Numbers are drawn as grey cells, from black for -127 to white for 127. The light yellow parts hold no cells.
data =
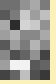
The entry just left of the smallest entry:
41
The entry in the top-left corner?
-15
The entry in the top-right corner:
-4
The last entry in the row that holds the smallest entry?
18
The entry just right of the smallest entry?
84
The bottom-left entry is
-60
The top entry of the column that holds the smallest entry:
-15
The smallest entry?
-83
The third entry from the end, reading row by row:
63

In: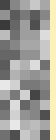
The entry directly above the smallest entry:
18
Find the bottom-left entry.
-15
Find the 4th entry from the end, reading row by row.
-48
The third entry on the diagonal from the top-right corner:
30
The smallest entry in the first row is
-58
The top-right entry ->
39
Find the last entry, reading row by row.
-36
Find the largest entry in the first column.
104
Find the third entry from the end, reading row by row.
72
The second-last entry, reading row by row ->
50
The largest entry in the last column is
92
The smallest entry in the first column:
-69
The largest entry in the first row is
72
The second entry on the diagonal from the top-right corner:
-36

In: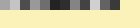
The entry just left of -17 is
25
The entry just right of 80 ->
-28
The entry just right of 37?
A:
68
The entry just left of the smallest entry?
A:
-17

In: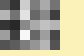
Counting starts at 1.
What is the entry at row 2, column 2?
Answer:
-12
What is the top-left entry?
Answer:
-34
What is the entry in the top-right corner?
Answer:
-12
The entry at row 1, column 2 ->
-75
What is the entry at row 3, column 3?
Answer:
9
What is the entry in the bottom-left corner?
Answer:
-44
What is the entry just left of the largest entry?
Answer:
-65
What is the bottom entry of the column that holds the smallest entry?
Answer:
-34
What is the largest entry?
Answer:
119

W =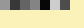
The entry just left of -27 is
-71
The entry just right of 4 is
-120

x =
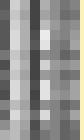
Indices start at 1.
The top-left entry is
-39
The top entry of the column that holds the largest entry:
47
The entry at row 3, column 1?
-39
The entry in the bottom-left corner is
47
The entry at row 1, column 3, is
47
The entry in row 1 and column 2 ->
80
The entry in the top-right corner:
3
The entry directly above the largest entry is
59
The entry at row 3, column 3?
47
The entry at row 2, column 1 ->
-27
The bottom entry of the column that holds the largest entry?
-9
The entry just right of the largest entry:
14
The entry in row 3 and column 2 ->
80
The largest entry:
107

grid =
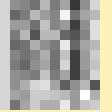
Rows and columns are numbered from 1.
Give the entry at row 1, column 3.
5
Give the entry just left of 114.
5
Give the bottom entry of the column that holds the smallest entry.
27
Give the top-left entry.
85
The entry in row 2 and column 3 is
-4
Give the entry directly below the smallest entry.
-13
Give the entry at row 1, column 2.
15
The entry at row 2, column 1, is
85
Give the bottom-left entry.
85
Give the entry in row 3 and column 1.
85
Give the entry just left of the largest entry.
27
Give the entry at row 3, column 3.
27
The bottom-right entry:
75
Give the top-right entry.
85
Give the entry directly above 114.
36
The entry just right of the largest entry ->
46
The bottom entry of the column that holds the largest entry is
66

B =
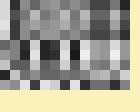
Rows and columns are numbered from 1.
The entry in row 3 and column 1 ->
97
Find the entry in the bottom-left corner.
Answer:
34
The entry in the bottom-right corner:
1
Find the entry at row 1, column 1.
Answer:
88
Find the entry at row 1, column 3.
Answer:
12
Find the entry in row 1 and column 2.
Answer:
-80
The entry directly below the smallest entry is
-35
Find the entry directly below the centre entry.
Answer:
97
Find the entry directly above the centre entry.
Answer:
-8
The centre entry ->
78
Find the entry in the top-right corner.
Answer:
-89
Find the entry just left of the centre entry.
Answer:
-68
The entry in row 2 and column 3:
-8
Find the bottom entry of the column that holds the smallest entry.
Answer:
97
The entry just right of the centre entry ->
-89
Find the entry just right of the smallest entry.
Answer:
109
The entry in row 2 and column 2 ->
-47
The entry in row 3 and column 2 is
-68

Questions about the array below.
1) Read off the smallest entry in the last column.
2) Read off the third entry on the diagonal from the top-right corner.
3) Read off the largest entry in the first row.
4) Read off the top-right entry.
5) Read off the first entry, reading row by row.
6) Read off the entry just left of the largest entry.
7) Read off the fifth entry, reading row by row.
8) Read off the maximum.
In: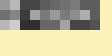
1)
-45
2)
-57
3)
56
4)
-34
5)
25
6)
56
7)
-34
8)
77

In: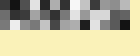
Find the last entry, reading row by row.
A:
-108
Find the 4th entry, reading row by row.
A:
98
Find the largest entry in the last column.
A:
57
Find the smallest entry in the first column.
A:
-68
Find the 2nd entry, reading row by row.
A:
-108
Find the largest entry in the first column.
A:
-6
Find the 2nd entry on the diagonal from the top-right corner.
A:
-37
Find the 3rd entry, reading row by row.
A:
-47

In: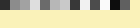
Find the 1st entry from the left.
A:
-82
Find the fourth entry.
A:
94
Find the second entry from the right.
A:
-114
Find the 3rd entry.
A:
34

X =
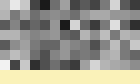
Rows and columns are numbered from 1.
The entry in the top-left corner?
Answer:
61
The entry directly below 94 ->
-5
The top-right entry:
-68
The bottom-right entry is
13
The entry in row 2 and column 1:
52
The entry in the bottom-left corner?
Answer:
114
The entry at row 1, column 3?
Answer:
72
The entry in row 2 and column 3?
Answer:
32
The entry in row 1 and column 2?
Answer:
104
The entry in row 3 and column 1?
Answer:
-37
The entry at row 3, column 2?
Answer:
4
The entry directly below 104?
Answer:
-5
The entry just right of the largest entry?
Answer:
-59
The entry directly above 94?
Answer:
22

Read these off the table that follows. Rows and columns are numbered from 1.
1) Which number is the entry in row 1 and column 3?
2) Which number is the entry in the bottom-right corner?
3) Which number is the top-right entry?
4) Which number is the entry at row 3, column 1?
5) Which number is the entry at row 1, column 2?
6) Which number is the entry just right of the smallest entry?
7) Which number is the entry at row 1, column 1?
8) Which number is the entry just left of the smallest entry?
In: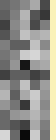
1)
9
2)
-10
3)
-54
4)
-63
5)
-10
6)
75
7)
-22
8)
-22
